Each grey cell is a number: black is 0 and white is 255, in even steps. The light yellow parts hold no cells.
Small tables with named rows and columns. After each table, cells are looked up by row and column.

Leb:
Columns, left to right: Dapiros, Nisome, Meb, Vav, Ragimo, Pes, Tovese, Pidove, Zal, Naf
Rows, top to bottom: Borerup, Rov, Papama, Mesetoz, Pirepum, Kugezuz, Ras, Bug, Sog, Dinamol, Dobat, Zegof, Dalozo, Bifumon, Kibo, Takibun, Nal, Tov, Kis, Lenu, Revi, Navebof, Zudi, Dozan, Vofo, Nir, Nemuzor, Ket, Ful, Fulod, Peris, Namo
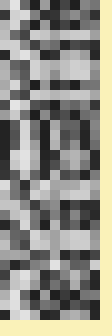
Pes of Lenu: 154
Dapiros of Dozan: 161
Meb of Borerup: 103
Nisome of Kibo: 87
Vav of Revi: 59
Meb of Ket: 223
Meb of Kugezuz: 225
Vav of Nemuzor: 127
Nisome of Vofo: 109
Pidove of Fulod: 31
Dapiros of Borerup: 175
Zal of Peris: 63
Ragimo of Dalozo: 34
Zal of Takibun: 148
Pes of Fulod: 31
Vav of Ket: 177
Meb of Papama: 101
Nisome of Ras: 98
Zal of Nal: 119
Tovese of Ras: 192

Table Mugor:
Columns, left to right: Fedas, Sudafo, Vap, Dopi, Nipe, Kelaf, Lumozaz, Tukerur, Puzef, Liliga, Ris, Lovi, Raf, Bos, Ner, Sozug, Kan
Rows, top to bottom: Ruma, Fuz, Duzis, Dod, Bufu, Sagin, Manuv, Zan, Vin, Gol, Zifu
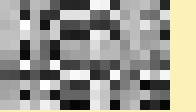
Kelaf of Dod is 207
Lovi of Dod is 32
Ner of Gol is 190
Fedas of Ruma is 191
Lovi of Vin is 56
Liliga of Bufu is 218
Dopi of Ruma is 187
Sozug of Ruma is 160
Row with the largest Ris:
Ruma

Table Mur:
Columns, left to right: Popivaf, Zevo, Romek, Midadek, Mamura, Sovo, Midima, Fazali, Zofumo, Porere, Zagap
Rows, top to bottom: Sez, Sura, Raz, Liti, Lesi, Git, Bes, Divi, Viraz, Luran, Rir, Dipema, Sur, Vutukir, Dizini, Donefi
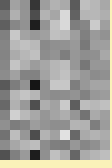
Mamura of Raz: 148
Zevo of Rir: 177
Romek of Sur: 133
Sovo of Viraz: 199
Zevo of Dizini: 167
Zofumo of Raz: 134
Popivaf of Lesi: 133

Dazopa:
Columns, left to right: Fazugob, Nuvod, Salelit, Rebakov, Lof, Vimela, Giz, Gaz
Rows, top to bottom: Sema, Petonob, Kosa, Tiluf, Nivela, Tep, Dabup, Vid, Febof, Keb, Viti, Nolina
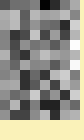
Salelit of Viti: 54
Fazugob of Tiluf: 131
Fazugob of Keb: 143
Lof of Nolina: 185
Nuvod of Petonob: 188
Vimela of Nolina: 46
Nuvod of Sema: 111
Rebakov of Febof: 89
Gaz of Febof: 155
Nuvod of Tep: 84
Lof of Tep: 189
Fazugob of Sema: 82
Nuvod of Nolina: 67
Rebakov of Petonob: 183
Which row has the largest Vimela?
Vid

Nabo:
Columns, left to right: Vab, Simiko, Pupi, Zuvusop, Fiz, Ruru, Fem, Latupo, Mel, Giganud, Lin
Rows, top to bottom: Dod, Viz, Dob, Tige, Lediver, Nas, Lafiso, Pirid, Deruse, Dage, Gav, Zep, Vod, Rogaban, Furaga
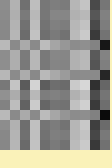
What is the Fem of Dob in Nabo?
125
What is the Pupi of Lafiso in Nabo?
121
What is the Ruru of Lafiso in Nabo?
133
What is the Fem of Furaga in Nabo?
114
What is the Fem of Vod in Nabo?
115
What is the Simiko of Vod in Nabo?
177
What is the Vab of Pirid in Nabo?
183
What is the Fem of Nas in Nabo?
134
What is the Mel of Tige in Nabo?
202
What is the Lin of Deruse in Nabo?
102
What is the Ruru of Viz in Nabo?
134
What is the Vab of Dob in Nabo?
137
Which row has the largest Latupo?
Deruse

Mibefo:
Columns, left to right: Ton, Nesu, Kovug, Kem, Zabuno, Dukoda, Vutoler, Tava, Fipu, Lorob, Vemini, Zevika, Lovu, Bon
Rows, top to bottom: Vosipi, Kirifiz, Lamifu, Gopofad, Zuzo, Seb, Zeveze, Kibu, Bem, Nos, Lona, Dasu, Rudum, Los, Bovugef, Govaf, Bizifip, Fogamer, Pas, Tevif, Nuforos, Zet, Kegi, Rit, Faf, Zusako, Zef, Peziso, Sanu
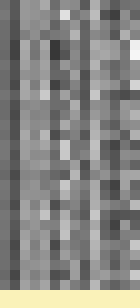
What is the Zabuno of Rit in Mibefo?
153
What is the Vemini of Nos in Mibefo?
114
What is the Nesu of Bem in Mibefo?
73
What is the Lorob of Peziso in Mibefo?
149
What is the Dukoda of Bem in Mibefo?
65
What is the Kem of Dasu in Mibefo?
132
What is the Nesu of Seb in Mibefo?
66
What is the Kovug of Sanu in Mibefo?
161
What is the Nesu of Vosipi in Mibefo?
89

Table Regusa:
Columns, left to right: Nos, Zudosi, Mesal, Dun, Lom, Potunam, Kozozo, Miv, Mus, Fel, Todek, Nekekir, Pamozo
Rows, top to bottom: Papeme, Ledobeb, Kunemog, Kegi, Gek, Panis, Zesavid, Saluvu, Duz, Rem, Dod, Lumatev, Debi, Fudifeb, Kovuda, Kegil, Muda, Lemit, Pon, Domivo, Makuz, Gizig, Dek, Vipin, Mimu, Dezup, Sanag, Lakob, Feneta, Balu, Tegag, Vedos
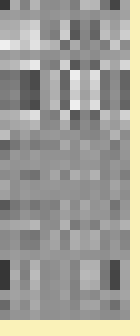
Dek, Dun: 182
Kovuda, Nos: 95
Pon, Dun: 146
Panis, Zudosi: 158
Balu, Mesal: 156
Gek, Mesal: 196
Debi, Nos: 157
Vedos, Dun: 157
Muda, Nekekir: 150
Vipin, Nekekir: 145
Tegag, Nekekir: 111
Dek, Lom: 142
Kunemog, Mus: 137
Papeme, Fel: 182
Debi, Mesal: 170

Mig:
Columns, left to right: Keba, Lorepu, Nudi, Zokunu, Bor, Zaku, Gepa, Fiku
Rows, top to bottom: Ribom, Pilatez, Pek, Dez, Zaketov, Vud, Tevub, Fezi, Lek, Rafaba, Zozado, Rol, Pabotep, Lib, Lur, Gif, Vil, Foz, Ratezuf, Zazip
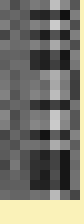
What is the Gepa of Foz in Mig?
22
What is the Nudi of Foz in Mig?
89
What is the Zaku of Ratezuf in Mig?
65
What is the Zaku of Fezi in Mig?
173
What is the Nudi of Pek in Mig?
104
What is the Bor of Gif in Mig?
34
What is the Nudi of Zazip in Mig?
100
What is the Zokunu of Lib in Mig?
48
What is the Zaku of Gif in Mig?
66
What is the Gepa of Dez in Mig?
31
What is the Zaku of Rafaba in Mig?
187
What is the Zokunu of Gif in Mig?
53
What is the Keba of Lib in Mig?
69
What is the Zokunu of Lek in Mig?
118
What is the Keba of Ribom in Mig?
116
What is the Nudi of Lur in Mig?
114
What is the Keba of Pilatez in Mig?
96
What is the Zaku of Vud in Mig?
78
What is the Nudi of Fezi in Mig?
107

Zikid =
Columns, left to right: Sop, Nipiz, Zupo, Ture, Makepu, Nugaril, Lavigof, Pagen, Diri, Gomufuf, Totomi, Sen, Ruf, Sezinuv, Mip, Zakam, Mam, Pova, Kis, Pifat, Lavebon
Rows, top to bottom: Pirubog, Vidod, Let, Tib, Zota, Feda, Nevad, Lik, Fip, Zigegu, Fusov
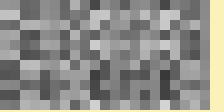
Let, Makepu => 168
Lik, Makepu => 89
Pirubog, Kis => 119
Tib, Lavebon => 140
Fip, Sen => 127
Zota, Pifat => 100
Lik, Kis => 160
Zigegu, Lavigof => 160
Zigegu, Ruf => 103
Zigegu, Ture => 159

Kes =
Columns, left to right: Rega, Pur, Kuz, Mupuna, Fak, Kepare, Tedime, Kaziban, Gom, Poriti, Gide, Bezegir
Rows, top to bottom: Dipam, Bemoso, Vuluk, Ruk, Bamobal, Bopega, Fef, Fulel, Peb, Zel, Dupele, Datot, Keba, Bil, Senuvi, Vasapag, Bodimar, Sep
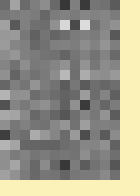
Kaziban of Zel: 105
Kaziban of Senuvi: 114
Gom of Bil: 77
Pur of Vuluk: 89
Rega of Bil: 62
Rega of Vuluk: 161
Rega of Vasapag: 143
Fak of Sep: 118
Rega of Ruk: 152
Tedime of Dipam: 55
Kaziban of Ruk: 123
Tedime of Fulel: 184
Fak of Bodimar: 139
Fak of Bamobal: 113
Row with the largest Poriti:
Fulel

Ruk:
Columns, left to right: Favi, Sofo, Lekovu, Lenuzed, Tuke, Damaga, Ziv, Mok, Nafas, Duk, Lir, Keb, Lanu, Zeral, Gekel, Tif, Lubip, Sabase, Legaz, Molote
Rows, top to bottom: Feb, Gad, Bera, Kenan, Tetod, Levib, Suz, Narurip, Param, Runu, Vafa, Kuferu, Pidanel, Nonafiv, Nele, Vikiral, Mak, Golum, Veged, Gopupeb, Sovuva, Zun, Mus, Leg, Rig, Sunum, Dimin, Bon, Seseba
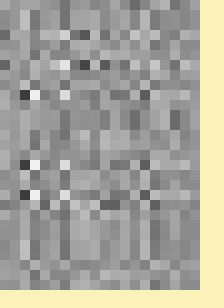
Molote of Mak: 155
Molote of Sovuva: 132
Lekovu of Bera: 190
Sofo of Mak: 142
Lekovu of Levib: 167
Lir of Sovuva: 98

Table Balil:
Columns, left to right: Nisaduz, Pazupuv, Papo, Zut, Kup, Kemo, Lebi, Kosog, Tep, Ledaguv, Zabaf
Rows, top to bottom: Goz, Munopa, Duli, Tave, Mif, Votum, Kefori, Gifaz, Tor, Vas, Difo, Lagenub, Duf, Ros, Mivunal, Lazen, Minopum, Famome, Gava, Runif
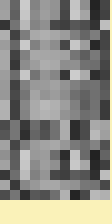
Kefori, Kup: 173
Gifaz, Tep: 171
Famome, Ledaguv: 47
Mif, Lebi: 70
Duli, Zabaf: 190
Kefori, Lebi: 142
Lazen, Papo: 202
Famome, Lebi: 63
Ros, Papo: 47
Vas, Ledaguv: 112
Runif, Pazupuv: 117
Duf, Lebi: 174
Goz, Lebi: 75
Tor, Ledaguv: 114
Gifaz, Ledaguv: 46
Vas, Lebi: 141
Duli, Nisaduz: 52
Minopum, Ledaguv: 40

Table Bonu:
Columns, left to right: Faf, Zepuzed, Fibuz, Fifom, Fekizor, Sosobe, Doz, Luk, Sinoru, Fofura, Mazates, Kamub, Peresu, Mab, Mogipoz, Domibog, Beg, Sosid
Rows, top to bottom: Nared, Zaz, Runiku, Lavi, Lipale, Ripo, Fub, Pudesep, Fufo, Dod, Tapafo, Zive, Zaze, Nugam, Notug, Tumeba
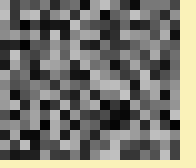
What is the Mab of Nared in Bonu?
11
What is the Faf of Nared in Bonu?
176
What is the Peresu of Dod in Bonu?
194
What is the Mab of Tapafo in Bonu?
159
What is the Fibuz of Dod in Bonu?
83
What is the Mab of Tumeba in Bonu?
54
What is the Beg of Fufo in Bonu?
114
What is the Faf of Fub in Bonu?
23
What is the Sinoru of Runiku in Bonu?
99
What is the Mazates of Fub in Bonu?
126
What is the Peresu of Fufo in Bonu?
160
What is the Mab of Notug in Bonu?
70
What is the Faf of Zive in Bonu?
79
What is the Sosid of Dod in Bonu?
155
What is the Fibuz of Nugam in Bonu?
11
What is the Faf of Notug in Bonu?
161
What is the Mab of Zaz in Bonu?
192
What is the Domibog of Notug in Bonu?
91
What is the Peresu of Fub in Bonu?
67

